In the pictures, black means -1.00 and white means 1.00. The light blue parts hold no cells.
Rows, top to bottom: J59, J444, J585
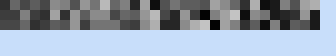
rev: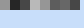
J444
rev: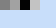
J585
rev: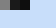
J59
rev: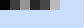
J444
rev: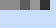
J444
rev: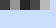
J444

